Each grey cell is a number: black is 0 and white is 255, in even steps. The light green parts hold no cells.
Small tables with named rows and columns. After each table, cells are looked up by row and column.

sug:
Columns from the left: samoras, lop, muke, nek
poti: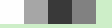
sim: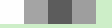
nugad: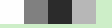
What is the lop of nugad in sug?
128
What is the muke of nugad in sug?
43
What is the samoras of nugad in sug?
254
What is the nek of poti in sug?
129
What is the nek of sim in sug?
158
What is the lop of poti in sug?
166
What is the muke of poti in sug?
57
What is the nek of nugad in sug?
183
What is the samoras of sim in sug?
254
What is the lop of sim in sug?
164
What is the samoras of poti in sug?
254
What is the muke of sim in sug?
92

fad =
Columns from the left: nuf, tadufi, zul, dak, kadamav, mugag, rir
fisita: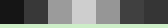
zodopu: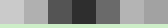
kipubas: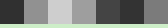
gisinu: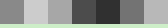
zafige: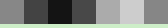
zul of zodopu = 84
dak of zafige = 72
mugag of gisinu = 115
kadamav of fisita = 150
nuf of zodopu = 202
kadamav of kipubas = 68
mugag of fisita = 64
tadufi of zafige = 67
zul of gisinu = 167
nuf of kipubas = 48
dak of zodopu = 46
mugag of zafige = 205
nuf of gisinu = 137
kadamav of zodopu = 106
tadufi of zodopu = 176
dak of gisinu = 76
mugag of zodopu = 180

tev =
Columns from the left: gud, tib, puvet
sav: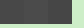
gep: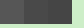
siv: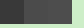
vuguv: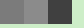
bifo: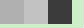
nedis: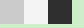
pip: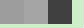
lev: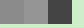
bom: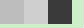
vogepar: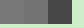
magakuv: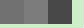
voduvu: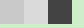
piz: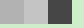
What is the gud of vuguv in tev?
123
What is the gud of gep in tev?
86
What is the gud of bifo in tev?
176
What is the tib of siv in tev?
75
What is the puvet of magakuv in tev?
72
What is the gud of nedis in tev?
203
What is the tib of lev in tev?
149
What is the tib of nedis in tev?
244

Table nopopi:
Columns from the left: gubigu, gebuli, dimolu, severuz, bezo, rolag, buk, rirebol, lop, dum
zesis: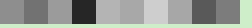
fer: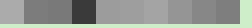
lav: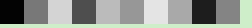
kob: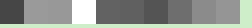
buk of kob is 84
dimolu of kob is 152
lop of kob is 139
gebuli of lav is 120
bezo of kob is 98
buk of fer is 164
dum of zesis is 124
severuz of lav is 78
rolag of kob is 96
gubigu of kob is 70
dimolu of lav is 212
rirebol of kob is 110
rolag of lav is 151
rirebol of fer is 149
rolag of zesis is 168
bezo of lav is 187
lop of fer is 135
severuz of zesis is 38
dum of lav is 132

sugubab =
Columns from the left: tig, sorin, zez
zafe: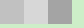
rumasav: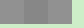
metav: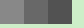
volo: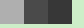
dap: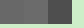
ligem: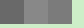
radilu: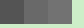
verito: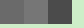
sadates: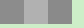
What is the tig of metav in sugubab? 136
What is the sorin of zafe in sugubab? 215
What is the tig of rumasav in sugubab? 145
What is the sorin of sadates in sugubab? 177
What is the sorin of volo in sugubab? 74
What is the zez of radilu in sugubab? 114
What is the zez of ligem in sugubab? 123
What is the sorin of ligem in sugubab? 136
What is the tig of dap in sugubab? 104
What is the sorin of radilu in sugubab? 105
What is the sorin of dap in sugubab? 107
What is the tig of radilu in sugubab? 84
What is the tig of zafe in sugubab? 193

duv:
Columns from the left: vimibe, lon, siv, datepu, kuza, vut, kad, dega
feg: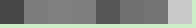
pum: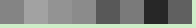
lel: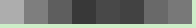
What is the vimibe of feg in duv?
71
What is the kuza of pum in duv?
88
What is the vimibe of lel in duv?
173
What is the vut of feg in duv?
112
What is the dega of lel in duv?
120
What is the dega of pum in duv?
96
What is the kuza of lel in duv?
72

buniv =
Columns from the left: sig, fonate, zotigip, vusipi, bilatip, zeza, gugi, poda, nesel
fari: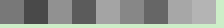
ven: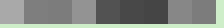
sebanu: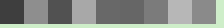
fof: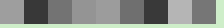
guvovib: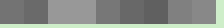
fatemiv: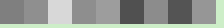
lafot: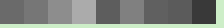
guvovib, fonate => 106
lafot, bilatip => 93
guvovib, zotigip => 152
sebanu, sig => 62
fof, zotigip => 115
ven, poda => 135
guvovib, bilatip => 119
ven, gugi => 69
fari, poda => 167
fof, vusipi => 148
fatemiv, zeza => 80
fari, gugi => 102
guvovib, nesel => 136
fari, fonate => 73
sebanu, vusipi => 168
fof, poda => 181
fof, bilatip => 156
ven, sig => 169
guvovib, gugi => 96
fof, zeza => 111

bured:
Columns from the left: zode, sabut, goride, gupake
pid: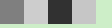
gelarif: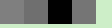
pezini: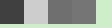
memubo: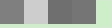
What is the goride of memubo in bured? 111
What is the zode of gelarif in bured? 127
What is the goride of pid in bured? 49
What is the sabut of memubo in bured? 205
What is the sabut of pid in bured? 205
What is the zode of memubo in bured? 127
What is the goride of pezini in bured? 111
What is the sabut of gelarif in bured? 111
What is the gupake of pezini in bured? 117
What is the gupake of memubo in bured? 117
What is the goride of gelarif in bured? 1
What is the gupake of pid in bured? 198
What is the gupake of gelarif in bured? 117

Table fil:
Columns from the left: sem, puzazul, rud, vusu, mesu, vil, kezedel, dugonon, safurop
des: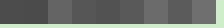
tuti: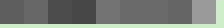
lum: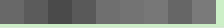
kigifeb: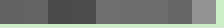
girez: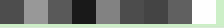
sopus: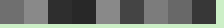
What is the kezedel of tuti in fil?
106
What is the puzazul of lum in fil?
91
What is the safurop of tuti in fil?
154
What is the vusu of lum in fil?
88
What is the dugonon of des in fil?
91
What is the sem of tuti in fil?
94
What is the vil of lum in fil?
114

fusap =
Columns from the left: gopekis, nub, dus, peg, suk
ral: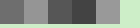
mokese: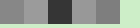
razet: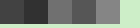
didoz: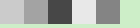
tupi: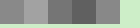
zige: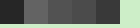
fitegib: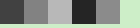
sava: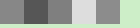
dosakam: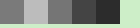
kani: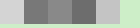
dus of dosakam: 117
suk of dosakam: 44
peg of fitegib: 37
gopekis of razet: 66
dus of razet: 112
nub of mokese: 155
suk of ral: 153
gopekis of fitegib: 65
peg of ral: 67
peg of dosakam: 68
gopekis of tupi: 137
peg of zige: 75

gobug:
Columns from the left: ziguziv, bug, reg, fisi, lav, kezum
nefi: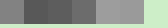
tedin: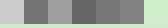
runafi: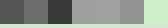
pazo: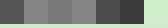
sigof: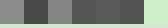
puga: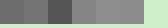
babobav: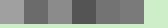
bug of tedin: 117
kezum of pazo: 60
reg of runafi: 57
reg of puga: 85
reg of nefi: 93
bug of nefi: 88
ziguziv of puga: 110
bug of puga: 117
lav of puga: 142
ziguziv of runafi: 86

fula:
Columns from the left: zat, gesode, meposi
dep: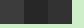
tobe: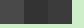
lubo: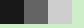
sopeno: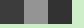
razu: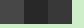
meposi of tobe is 59
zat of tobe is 73
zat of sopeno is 60
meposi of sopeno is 50
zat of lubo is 24
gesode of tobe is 51
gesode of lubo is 100
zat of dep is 60
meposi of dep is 50
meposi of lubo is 206
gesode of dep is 39

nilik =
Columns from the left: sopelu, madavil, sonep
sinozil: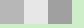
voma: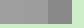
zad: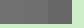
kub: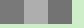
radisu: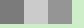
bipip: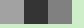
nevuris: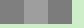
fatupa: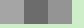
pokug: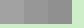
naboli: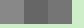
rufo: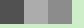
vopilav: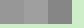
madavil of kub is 174
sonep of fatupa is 148
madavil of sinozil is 231
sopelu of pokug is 162
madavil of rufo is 172
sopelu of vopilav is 151
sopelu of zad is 113
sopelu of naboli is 136
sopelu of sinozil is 183
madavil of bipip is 52

